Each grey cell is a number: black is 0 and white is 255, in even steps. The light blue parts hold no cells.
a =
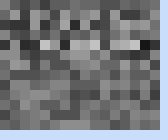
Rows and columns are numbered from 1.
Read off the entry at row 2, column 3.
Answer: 62
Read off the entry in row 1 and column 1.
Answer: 132
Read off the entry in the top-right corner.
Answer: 112
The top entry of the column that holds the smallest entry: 103
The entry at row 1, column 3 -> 71
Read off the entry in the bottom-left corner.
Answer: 103
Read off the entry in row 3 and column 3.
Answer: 52
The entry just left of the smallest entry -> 194
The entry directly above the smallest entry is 112
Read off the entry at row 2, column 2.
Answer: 151
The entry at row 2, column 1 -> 103
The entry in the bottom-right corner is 112
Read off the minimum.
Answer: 22
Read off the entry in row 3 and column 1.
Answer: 62
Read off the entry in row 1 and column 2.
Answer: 93

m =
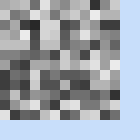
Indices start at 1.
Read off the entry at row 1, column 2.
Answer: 180
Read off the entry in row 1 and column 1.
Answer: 169
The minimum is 40
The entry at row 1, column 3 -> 191
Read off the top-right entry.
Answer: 203
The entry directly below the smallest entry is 71
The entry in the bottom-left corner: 225
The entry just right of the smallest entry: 213
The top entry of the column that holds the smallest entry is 111
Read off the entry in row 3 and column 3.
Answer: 61
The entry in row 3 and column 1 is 120
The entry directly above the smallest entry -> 225
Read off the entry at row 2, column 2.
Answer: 120
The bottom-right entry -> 111

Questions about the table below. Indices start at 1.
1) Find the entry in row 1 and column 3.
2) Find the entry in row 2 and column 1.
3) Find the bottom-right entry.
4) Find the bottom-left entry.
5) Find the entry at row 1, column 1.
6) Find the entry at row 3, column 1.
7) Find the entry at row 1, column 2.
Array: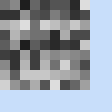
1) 30
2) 51
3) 160
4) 209
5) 113
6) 172
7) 136

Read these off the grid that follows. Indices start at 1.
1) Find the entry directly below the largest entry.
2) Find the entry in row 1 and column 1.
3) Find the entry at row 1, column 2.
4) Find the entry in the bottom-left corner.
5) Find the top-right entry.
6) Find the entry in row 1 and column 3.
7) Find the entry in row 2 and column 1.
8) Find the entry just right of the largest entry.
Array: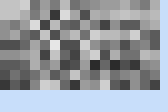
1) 195
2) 195
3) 195
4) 55
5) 174
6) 207
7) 195
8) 79

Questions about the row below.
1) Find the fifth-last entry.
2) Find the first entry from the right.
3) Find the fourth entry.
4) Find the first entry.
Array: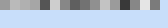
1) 155
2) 123
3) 166
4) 155

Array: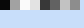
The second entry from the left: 162
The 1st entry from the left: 8
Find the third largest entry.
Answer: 194

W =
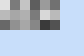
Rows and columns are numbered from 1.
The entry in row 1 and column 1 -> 225
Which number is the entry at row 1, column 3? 196
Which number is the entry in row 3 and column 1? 104
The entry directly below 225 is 186
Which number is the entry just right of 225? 123

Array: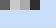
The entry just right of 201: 171
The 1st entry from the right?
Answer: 45
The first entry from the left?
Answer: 96

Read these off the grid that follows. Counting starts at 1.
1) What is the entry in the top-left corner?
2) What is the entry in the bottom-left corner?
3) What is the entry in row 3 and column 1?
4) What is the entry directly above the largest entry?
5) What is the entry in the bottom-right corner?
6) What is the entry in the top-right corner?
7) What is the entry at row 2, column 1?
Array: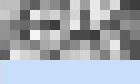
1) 190
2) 94
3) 147
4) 127
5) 82
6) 61
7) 201
